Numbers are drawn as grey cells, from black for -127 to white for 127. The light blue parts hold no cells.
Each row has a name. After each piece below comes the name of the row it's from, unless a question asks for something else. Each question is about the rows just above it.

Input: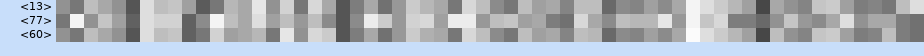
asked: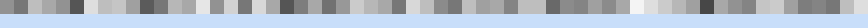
<13>
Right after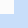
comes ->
[94]
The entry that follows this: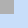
[40]
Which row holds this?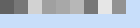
<60>
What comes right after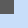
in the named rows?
[-8]

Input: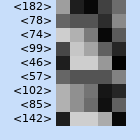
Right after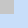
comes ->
[37]
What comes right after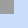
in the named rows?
[-97]
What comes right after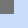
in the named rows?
[-105]
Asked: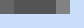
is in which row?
<57>

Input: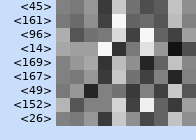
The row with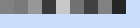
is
<167>
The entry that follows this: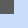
[66]
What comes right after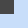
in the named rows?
[-28]
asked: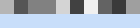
<152>
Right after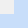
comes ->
[-28]

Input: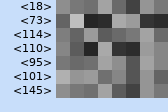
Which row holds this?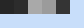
<73>
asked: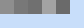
<18>
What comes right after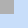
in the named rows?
[21]
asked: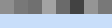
<18>
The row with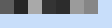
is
<110>
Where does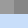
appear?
<110>

